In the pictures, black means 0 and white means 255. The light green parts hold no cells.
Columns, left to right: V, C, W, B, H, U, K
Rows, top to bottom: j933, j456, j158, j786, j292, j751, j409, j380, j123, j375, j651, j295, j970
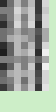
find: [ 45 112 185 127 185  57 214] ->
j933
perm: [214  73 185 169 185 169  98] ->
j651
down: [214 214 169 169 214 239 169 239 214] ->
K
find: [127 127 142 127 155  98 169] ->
j123
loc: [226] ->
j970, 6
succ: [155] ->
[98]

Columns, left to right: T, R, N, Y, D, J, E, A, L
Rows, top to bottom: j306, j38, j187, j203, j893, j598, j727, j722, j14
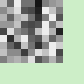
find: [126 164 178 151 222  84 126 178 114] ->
j14
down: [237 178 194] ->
T
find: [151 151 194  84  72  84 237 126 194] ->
j203
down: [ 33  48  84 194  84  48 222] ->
J
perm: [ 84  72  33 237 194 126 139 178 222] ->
j38
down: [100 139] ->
R
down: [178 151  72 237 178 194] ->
T

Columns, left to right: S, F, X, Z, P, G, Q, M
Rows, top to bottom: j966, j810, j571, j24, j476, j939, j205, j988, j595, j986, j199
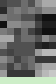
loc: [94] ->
j595, 3
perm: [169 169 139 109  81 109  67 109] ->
j986
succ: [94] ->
[109]

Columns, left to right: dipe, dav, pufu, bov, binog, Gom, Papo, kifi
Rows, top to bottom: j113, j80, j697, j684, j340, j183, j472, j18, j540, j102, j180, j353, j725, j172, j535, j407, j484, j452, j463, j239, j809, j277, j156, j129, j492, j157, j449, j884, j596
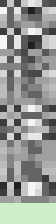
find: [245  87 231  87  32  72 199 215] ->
j472
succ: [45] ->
[199]
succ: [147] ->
[159]
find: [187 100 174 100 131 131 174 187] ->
j725
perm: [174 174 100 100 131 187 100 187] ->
j697
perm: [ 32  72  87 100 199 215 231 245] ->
j80

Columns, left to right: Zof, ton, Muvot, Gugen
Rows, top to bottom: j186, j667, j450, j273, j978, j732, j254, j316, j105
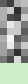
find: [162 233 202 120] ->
j273
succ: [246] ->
[92]
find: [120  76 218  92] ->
j105
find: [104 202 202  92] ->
j978
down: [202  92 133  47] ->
Muvot
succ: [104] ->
[202]
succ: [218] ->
[92]

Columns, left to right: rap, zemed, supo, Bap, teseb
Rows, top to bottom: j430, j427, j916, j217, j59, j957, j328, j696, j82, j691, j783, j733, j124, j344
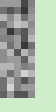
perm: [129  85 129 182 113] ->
j733
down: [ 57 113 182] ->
Bap
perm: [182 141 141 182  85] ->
j696
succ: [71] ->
[129]
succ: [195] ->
[182]
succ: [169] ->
[113]
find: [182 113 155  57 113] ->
j328

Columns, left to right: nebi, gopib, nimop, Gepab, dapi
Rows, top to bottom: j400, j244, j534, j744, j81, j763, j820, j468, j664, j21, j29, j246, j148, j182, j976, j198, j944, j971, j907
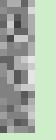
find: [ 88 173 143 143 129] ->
j907
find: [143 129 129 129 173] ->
j468
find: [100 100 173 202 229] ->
j664
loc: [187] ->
j198, 4
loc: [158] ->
j944, 0
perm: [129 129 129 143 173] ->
j468
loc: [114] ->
j534, 0

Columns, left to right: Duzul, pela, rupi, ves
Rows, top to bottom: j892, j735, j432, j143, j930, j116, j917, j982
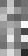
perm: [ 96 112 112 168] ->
j917
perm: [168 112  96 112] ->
j917
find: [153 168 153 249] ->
j143
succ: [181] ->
[220]
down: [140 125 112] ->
Duzul
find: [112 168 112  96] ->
j917
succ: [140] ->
[194]

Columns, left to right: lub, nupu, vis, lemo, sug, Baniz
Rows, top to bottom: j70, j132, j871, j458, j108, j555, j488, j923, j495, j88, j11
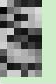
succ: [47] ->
[33]
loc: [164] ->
j488, 1

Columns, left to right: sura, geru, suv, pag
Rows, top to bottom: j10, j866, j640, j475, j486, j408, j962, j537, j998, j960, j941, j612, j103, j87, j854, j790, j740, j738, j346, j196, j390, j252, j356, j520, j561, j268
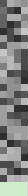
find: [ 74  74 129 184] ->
j520
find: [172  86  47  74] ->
j561

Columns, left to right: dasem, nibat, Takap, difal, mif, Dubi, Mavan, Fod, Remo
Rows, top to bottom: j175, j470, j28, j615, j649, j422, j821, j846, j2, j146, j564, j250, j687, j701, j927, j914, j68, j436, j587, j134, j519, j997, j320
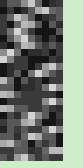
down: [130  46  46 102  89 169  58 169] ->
nibat
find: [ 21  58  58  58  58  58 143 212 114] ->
j927
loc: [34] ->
j587, 0
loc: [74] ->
j68, 1

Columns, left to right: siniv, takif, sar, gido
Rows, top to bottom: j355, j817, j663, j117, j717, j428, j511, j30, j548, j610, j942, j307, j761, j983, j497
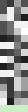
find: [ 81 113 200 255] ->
j717
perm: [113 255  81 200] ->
j717
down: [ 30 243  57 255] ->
siniv
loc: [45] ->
j428, 1
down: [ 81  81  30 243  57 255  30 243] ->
siniv
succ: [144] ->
[69]
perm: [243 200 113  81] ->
j817

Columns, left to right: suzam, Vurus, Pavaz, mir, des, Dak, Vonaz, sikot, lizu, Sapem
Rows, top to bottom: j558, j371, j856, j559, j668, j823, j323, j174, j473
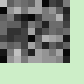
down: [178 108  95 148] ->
lizu
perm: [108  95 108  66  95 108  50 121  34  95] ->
j559
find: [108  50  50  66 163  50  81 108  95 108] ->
j668
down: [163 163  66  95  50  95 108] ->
Dak
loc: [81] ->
j668, 6
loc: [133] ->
j473, 8

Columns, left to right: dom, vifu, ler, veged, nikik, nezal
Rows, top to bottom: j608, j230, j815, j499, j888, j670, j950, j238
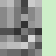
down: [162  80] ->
vifu
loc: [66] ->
j608, 3
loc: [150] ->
j499, 4
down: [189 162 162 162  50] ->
nezal
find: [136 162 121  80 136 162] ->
j230
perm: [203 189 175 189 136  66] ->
j608

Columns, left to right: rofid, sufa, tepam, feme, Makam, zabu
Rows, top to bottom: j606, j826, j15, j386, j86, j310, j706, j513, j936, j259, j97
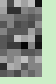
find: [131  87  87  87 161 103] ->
j86
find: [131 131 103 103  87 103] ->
j15
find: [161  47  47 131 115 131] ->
j826
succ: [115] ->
[131]

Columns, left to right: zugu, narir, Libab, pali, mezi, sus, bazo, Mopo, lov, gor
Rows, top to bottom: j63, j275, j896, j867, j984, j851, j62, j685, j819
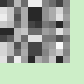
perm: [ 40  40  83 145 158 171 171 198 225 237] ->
j896
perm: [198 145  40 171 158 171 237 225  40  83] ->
j896
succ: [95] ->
[184]
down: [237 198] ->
zugu

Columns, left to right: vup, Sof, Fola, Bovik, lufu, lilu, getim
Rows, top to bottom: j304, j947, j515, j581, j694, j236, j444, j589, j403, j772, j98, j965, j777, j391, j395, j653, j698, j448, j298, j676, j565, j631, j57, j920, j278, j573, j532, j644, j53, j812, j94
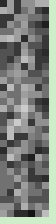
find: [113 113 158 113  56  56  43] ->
j573
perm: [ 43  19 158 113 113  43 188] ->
j94
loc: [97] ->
j278, 2
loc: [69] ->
j947, 5
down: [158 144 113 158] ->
lufu
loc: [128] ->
j676, 4

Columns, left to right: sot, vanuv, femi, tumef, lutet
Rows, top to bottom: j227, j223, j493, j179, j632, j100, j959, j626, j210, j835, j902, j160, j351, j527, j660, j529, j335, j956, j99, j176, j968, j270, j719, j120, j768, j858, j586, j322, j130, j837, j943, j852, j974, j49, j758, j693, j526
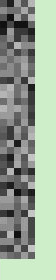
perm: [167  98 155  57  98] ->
j99
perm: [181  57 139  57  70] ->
j160
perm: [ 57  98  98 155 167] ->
j99
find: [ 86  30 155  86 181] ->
j227
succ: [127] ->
[111]
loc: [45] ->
j768, 4

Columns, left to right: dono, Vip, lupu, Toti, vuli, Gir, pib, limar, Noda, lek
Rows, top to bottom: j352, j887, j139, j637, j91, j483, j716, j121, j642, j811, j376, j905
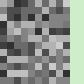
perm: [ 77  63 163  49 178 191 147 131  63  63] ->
j91
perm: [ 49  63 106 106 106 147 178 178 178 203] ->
j352
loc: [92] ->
j483, 0
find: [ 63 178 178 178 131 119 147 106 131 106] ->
j642
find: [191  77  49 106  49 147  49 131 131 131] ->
j139
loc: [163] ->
j91, 1

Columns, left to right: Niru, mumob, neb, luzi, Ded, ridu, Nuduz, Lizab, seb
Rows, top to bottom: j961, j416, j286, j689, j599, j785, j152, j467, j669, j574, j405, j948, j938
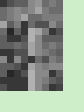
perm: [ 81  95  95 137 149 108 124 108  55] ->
j961
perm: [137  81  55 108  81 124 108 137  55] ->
j669
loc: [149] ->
j961, 5
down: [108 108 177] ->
Ded
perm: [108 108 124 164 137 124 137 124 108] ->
j416
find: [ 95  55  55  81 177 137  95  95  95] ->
j785
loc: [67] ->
j938, 8

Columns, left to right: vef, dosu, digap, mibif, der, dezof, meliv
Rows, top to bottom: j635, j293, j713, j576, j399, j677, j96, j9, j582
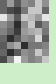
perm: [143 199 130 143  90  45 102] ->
j9
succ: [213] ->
[90]

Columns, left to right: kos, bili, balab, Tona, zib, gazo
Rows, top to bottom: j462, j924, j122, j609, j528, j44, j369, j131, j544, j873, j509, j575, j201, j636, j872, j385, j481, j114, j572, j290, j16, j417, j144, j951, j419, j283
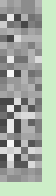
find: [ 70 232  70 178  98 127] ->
j114
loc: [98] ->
j114, 4
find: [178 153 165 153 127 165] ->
j369
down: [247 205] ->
bili
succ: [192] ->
[86]

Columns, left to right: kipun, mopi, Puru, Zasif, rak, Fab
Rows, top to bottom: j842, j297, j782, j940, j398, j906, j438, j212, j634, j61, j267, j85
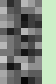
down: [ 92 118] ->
mopi
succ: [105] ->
[92]
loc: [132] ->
j842, 0
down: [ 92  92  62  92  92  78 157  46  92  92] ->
Puru

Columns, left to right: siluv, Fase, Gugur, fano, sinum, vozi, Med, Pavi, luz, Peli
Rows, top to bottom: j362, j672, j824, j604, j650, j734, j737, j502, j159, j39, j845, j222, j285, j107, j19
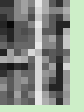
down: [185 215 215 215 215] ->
vozi
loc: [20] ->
j39, 1
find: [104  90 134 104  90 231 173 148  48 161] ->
j19
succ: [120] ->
[90]
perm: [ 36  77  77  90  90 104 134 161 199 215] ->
j734
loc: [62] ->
j824, 8

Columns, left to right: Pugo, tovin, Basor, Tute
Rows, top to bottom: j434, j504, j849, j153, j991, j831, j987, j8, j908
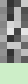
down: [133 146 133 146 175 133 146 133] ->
Pugo
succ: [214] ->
[202]
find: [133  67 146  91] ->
j908
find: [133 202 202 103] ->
j987
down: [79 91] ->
Tute
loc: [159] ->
j434, 0

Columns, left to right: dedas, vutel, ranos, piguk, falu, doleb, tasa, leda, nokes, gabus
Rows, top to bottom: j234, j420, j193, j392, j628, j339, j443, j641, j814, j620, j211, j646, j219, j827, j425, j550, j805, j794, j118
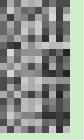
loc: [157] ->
j805, 2
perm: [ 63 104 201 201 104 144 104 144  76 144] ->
j628
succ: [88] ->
[171]

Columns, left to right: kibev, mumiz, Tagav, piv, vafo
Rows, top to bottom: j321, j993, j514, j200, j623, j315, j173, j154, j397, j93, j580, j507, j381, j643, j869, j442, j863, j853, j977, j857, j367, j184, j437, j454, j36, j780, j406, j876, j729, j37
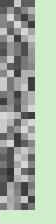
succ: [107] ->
[78]
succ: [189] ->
[62]
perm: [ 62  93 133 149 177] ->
j869
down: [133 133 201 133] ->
kibev
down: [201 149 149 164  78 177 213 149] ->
piv
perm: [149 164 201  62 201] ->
j729
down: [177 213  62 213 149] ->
vafo

